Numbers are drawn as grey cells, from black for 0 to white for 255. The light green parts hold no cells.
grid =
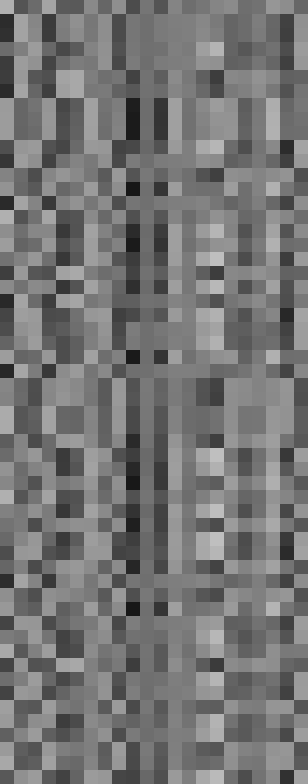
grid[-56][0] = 176
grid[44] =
[68, 151, 150, 75, 102, 118, 122, 147, 72, 125, 112, 122, 125, 127, 151, 155, 95, 97, 114, 104, 65, 156]
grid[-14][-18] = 138
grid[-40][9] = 43
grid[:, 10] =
[117, 111, 111, 112, 110, 114, 113, 109, 109, 110, 104, 111, 120, 111, 112, 115, 107, 109, 105, 113, 107, 113, 103, 111, 111, 110, 112, 121, 120, 119, 117, 114, 106, 108, 113, 116, 106, 113, 105, 104, 113, 111, 120, 111, 112, 111, 115, 114, 111, 110, 119, 112, 110, 121, 118, 104]
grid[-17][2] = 153
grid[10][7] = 151
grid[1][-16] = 119
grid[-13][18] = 129
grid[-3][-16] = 127
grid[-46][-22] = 79
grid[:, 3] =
[164, 59, 60, 104, 68, 80, 63, 149, 151, 150, 82, 66, 134, 147, 57, 165, 135, 151, 111, 80, 132, 61, 75, 82, 97, 151, 56, 136, 135, 163, 163, 107, 106, 140, 139, 163, 123, 124, 103, 81, 113, 57, 143, 149, 75, 116, 157, 86, 104, 74, 156, 144, 95, 152, 161, 89]
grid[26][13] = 127
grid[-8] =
[110, 126, 156, 104, 72, 91, 131, 145, 82, 119, 111, 113, 126, 122, 158, 181, 99, 88, 105, 113, 78, 155]
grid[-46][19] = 137
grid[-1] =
[88, 144, 155, 89, 66, 100, 155, 151, 70, 67, 104, 80, 154, 126, 169, 186, 111, 77, 115, 139, 49, 161]
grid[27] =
[134, 105, 78, 136, 145, 137, 120, 90, 152, 82, 121, 99, 123, 110, 83, 67, 143, 139, 131, 139, 149, 81]
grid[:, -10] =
[132, 126, 125, 127, 125, 139, 133, 160, 160, 160, 154, 125, 122, 157, 126, 132, 159, 159, 157, 140, 158, 131, 154, 125, 127, 159, 127, 123, 122, 130, 130, 148, 156, 158, 155, 132, 156, 151, 155, 154, 149, 126, 125, 159, 125, 128, 132, 141, 126, 124, 127, 130, 126, 127, 129, 154]
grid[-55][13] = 127
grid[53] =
[154, 94, 83, 152, 126, 120, 127, 92, 155, 74, 121, 90, 127, 110, 91, 86, 146, 130, 125, 147, 150, 83]
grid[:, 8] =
[143, 75, 75, 81, 72, 117, 98, 125, 129, 131, 67, 73, 153, 142, 78, 138, 104, 130, 84, 117, 100, 94, 64, 72, 78, 129, 82, 152, 153, 149, 151, 135, 80, 110, 144, 136, 91, 142, 78, 67, 139, 76, 154, 139, 72, 88, 125, 121, 82, 72, 155, 108, 77, 155, 151, 70]
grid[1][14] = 135
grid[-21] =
[176, 85, 116, 163, 78, 82, 139, 107, 136, 81, 116, 85, 132, 109, 127, 149, 133, 102, 110, 147, 133, 112]
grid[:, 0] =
[176, 44, 48, 108, 60, 61, 43, 155, 156, 156, 79, 54, 131, 147, 42, 176, 142, 157, 114, 62, 138, 41, 69, 77, 100, 157, 39, 134, 131, 171, 170, 93, 107, 147, 135, 176, 129, 115, 105, 77, 102, 45, 143, 152, 68, 123, 169, 68, 110, 67, 159, 154, 96, 154, 168, 88]
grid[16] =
[142, 111, 135, 135, 57, 83, 162, 130, 104, 43, 107, 60, 159, 118, 155, 181, 131, 82, 113, 163, 83, 139]
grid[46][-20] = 128
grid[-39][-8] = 129
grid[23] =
[77, 145, 152, 82, 91, 110, 125, 148, 72, 124, 111, 119, 125, 127, 153, 163, 96, 94, 111, 104, 66, 157]
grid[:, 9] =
[76, 118, 118, 119, 123, 66, 88, 30, 27, 27, 72, 123, 84, 23, 117, 80, 43, 27, 60, 66, 47, 95, 73, 124, 121, 26, 111, 82, 85, 73, 73, 42, 62, 40, 24, 81, 51, 31, 62, 71, 38, 117, 79, 23, 125, 113, 88, 61, 119, 126, 74, 99, 122, 74, 73, 67]
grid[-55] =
[44, 163, 134, 59, 126, 144, 119, 142, 75, 118, 111, 122, 126, 127, 135, 122, 101, 108, 125, 103, 65, 144]
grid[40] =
[102, 128, 75, 113, 146, 152, 139, 99, 139, 38, 113, 71, 149, 116, 90, 67, 153, 131, 144, 162, 116, 86]
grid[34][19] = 175
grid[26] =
[39, 166, 124, 56, 140, 154, 117, 137, 82, 111, 112, 120, 127, 127, 125, 104, 107, 116, 132, 108, 68, 135]
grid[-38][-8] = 167

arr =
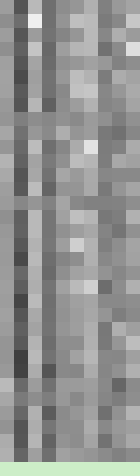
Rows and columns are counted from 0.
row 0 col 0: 157
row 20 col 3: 116
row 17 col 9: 164
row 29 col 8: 146
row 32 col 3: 111
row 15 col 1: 96
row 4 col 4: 145
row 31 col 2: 181
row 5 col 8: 172
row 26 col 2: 172
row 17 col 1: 88
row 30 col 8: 153
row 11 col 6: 181
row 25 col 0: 149
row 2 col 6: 185
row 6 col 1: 90
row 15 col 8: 126
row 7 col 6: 178
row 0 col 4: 141
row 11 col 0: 179
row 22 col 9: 138
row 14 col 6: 129
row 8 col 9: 145
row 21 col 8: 137
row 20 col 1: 94
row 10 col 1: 105
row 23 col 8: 175
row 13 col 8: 149
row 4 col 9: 142
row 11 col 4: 144
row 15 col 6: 181
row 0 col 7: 128
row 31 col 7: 114
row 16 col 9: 145
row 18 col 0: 154

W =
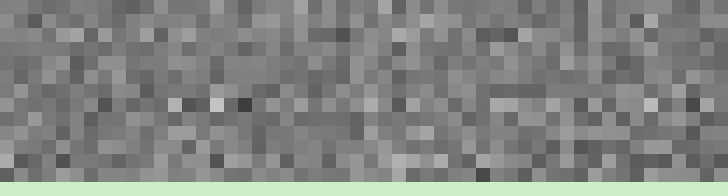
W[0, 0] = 129
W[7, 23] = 143
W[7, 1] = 119
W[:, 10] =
[111, 137, 158, 110, 124, 103, 92, 116, 136, 112, 115, 121, 146]
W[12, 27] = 132
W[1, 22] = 128
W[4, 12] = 143
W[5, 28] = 98
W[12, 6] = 109
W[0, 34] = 122
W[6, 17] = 126
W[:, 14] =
[122, 112, 129, 124, 130, 126, 114, 96, 121, 121, 154, 143, 150]
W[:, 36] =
[126, 129, 85, 137, 146, 138, 106, 163, 104, 130, 117, 138, 120]
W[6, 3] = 105
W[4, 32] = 126
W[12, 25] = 149
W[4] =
[116, 109, 114, 135, 145, 92, 111, 143, 142, 117, 124, 123, 143, 140, 130, 106, 132, 131, 133, 125, 120, 115, 141, 121, 105, 146, 134, 112, 135, 146, 128, 104, 126, 116, 127, 121, 146, 128, 120, 109, 156, 130, 144, 122, 94, 104, 131, 128, 117, 117, 108, 103]
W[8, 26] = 130
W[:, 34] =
[122, 130, 93, 113, 127, 124, 113, 112, 113, 122, 115, 164, 72]
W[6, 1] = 147
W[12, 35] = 129
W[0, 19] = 134
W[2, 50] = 100
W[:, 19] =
[134, 151, 136, 134, 125, 124, 98, 147, 106, 119, 125, 149, 130]
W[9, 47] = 118
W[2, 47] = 124
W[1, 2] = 91
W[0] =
[129, 131, 117, 108, 113, 127, 125, 119, 102, 97, 111, 142, 118, 118, 122, 153, 121, 100, 123, 134, 132, 161, 111, 141, 112, 129, 122, 164, 99, 139, 115, 140, 120, 118, 122, 128, 126, 102, 126, 109, 125, 97, 148, 113, 125, 128, 137, 136, 109, 101, 132, 115]
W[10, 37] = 105
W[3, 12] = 135
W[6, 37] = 101
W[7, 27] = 137
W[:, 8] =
[102, 107, 118, 125, 142, 152, 138, 125, 117, 123, 140, 100, 133]
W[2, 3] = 116
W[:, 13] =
[118, 134, 157, 111, 140, 130, 122, 84, 130, 155, 101, 144, 131]
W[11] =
[171, 90, 104, 129, 82, 121, 121, 116, 100, 115, 121, 154, 121, 144, 143, 84, 159, 150, 124, 149, 97, 134, 132, 99, 139, 150, 120, 154, 176, 164, 144, 171, 114, 99, 164, 152, 138, 133, 93, 119, 153, 114, 99, 158, 113, 91, 97, 89, 144, 93, 109, 88]

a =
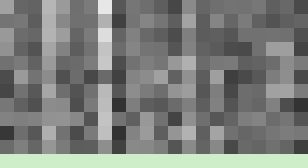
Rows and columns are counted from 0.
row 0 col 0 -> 161
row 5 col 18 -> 88
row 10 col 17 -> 105
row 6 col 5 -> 83
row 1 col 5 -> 112
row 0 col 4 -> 154
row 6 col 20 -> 163
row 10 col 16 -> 73
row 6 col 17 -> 109
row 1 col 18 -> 97
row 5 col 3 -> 140
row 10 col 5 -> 93
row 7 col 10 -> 94
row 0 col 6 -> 123
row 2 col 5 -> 101
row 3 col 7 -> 195
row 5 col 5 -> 108
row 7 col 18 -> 102
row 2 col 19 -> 114
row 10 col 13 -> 138
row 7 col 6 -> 122
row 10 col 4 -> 123
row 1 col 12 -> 94
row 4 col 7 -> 199
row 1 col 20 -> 95
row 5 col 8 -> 65
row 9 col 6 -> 122
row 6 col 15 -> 126
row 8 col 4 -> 147
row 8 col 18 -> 132
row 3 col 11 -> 114
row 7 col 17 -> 108
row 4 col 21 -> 123
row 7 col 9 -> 126
